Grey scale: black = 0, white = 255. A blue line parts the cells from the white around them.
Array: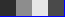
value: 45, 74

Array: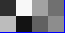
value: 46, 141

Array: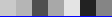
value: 201, 133

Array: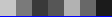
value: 199, 27

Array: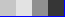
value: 198, 54

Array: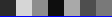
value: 43, 121

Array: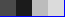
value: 74, 219

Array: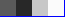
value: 90, 251

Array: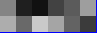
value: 132, 59

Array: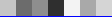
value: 197, 213
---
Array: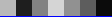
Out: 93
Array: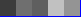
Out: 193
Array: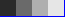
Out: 175
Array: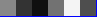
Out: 244
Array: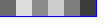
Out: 126
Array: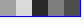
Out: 126
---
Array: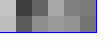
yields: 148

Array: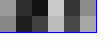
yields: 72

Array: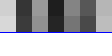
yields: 73

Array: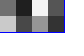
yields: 150

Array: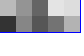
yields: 115

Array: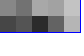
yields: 99

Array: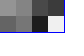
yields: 29

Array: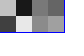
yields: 139

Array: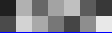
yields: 142

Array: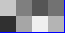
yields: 239
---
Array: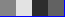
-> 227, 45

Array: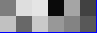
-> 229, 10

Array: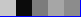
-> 200, 11

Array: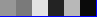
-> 226, 10

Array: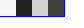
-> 245, 33

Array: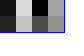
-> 216, 3
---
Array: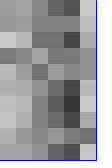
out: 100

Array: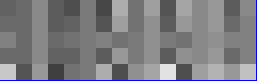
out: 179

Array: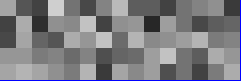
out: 66

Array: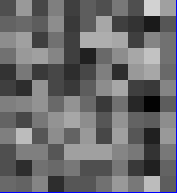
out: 120

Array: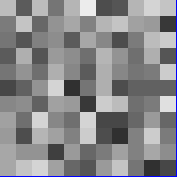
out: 117

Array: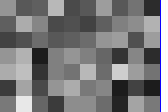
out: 36

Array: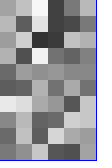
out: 86

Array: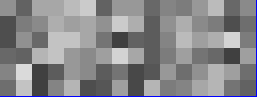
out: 181
